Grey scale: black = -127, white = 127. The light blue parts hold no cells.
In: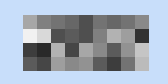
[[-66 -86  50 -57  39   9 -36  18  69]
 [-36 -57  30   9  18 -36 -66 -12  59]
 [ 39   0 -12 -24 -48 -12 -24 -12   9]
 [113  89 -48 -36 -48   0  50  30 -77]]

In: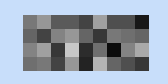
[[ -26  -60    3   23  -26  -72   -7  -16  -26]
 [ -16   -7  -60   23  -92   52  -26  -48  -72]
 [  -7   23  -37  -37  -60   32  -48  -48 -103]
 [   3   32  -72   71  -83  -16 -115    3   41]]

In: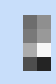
[[-49 -91]
 [-18  15]
 [ -6  25]
 [ 44 119]]

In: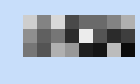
[[  -9  -43   48   24  -96 -106   60 -116]
 [  15  -31   -9  -84  108  -43  -84  -65]
 [  78    3   88  -54  -21  -21    3   48]]

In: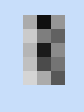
[[  43 -111   22]
 [  53 -100   11]
 [  64  -52  -11]
 [  75   -1  -30]
 [  85   43  -40]]

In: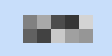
[[-30 -61  73  32  22]
 [  1  41 -51 -73  84]]
